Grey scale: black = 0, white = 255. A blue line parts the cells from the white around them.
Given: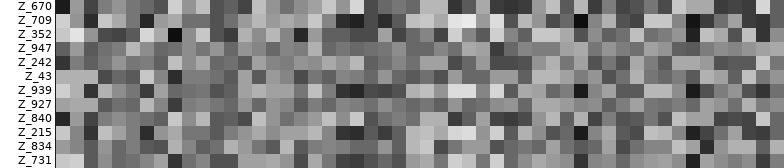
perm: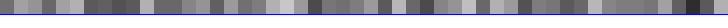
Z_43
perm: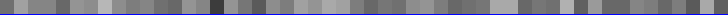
Z_927
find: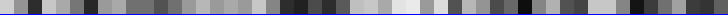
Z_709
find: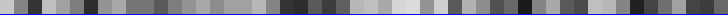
Z_215

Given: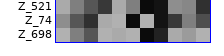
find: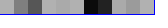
Z_698
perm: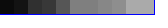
Z_521
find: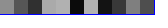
Z_74
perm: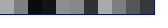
Z_521
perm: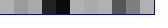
Z_698
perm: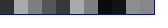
Z_521

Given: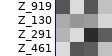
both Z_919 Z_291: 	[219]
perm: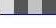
Z_919
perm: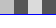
Z_919
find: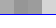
Z_130
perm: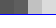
Z_461
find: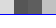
Z_461
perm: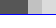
Z_919

